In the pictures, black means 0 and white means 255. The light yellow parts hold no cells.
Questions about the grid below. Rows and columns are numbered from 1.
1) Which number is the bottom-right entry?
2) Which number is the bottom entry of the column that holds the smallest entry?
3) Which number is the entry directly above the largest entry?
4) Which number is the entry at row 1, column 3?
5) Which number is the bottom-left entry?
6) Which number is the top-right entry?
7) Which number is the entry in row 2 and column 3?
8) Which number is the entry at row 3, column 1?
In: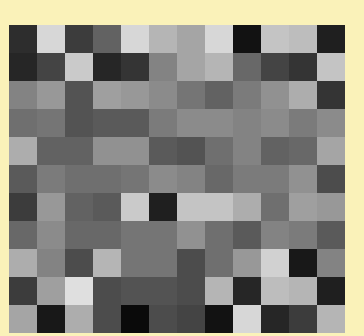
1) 181
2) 10
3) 76
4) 60
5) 165
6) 31
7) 202
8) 131

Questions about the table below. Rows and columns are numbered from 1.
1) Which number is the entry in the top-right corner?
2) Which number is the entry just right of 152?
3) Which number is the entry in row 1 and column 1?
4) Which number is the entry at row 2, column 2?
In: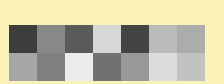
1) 172
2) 221
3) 61
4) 128

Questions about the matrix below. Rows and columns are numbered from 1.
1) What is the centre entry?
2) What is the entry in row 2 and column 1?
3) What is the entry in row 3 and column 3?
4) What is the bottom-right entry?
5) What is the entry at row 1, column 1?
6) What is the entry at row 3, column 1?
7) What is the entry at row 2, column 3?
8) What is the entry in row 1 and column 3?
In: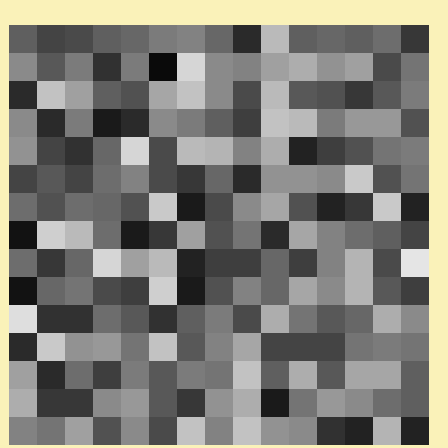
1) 81
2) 138
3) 160
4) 34
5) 95
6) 42
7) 123
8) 74

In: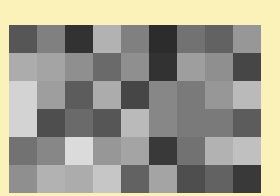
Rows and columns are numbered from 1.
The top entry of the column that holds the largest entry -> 50
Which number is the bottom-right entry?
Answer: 57
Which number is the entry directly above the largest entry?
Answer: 106
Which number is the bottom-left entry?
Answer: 143
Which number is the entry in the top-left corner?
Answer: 86
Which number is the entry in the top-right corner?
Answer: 151
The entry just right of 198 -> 98
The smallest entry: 44
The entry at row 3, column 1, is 211
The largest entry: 219
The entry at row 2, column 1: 172
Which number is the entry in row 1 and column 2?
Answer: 128

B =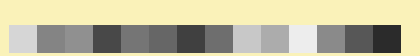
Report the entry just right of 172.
237
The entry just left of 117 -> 72
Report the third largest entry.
200
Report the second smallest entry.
64
